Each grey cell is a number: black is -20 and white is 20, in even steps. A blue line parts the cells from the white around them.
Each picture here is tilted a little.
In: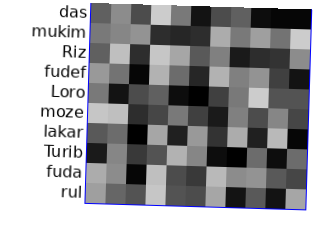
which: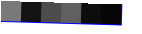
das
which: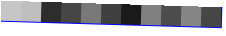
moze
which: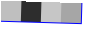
Riz
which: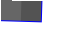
rul
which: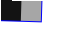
rul
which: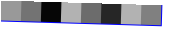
fudef

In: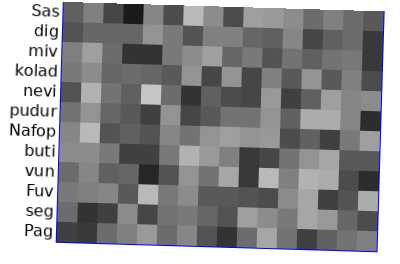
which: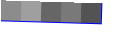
miv
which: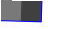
buti
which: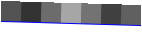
Pag
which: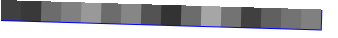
Pag
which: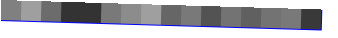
miv
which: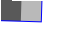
Fuv

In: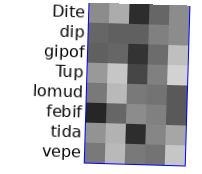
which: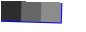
Dite
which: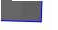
dip
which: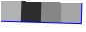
tida
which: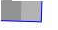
tida
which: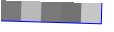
vepe
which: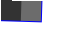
gipof

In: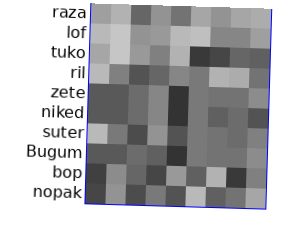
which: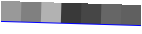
tuko
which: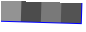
nopak
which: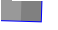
tuko
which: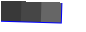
tuko
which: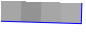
raza
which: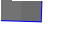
suter
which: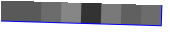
niked

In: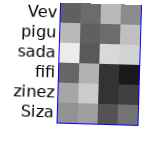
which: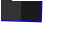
fifi
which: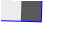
sada
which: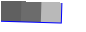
Vev
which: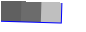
pigu
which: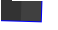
zinez
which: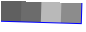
Vev
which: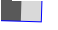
sada

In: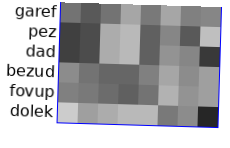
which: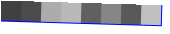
pez
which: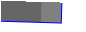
bezud
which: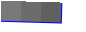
fovup
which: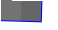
bezud
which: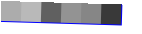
dad

